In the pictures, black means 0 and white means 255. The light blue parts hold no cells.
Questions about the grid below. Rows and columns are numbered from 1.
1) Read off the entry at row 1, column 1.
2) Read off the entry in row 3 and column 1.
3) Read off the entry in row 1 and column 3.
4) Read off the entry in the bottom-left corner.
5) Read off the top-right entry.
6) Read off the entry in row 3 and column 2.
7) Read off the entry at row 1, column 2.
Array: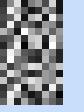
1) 49
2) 75
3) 225
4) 100
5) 21
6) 100
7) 139

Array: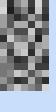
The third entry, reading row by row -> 134
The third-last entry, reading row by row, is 134
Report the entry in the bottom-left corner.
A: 88
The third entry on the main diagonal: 46
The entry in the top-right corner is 76
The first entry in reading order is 200
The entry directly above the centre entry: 119
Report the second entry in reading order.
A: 46
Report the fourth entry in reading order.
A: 172
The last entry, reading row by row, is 212
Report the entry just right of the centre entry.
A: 76
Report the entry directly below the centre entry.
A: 200

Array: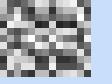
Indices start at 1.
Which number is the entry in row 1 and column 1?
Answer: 203
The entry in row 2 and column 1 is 188
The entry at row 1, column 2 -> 92
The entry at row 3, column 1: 148
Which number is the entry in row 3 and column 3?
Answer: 242
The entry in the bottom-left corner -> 215
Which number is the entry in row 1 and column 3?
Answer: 80
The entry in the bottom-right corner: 65
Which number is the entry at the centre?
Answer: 105
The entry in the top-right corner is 134
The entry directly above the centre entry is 203
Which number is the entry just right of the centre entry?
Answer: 242

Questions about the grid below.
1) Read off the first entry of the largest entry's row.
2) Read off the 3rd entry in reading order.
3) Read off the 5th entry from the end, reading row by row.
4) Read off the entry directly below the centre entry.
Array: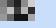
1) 127
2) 33
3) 152
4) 20

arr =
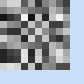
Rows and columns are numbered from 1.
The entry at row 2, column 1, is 130
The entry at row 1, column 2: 211
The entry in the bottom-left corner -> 211
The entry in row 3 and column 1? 21
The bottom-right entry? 76
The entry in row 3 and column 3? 76
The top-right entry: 62
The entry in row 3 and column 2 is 50
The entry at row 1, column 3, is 211
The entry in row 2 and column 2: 156
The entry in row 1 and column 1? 183
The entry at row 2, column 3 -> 169

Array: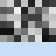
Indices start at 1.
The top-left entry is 181
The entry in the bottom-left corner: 155
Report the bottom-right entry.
33
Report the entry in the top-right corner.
63
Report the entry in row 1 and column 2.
208
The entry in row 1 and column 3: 63
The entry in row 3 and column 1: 155

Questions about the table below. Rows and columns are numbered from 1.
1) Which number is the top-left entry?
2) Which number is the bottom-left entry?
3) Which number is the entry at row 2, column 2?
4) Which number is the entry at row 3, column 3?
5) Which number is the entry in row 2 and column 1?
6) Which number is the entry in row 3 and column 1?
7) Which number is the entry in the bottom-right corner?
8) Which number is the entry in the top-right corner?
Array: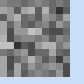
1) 135
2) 165
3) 151
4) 178
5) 165
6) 93
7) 77
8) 105

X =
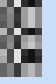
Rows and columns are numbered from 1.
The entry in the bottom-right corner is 141
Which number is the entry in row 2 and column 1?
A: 88
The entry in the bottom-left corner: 101
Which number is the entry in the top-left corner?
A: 169
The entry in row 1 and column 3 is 226
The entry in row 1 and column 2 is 73
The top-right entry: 58
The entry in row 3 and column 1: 101
